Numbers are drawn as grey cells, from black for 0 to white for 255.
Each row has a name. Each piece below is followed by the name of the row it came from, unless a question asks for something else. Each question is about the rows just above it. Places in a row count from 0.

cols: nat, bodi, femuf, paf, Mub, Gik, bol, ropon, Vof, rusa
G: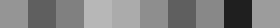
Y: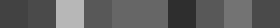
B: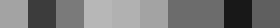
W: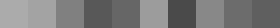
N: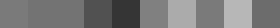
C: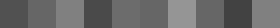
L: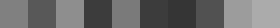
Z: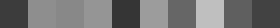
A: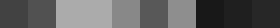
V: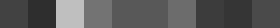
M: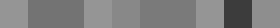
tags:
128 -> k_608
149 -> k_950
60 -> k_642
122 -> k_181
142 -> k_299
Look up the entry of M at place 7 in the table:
k_950
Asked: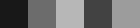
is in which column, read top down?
Vof
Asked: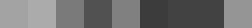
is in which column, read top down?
nat
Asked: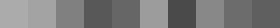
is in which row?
W
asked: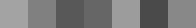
W
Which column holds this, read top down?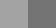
bodi
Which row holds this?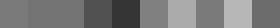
N

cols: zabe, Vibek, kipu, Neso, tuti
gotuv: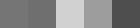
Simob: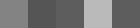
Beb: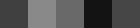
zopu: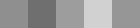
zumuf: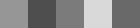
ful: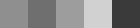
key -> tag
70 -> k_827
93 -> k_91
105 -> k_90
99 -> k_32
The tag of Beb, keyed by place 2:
k_90
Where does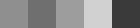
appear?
ful
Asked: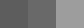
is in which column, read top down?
kipu
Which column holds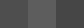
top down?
tuti
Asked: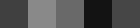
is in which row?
Beb

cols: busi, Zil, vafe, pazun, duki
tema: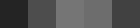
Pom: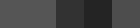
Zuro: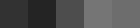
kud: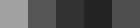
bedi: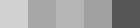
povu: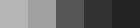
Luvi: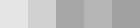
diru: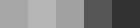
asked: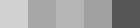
bedi
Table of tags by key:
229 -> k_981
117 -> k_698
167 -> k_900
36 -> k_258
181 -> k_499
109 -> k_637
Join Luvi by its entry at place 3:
k_499

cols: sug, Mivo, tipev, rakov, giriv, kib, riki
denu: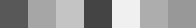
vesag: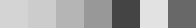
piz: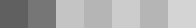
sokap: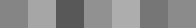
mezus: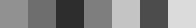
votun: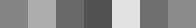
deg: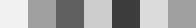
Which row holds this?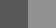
sokap
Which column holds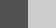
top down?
rakov

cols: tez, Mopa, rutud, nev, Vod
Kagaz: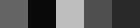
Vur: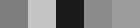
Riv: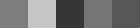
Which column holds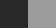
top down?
Vod
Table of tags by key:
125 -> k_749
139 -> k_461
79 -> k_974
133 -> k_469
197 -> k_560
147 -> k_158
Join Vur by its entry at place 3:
k_461
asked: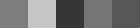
Riv
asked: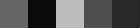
Kagaz

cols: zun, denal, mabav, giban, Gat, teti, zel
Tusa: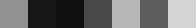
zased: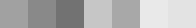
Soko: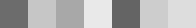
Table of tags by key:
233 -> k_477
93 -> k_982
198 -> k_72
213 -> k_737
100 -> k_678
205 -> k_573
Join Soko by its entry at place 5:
k_573
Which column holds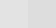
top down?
zel
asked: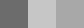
Soko
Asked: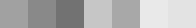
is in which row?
zased
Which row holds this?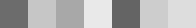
Soko
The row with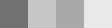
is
zased

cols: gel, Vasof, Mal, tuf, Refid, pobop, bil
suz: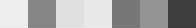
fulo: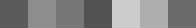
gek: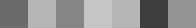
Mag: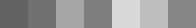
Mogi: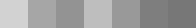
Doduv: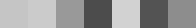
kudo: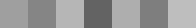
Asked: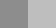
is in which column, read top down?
bil
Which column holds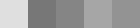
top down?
Mal
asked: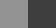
suz
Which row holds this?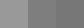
Mogi
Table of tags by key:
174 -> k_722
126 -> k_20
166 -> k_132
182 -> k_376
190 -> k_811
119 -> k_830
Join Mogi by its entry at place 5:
k_20

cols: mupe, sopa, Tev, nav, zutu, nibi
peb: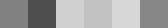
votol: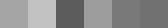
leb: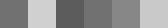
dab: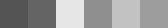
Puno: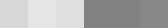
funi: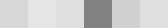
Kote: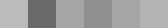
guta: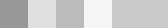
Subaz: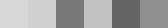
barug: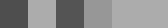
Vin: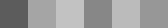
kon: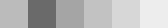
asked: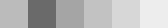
kon
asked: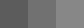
leb
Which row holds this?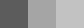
Vin
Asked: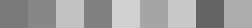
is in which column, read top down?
zutu
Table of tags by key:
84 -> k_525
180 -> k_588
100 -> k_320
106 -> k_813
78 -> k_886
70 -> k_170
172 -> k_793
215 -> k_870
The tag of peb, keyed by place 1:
k_886

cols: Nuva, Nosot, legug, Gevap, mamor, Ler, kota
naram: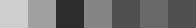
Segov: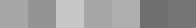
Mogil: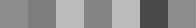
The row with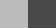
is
Mogil
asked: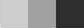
naram

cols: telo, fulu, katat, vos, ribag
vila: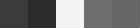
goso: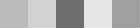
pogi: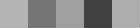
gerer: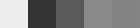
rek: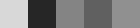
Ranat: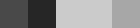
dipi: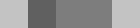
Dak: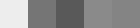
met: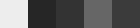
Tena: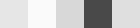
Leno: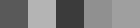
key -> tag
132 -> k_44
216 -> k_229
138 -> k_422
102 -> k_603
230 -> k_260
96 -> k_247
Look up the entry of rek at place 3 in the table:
k_247
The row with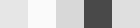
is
Tena
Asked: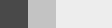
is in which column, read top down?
telo
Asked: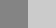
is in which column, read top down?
katat

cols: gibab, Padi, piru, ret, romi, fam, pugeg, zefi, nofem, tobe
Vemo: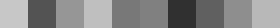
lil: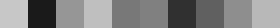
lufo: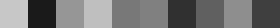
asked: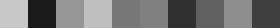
lufo
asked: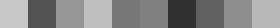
Vemo

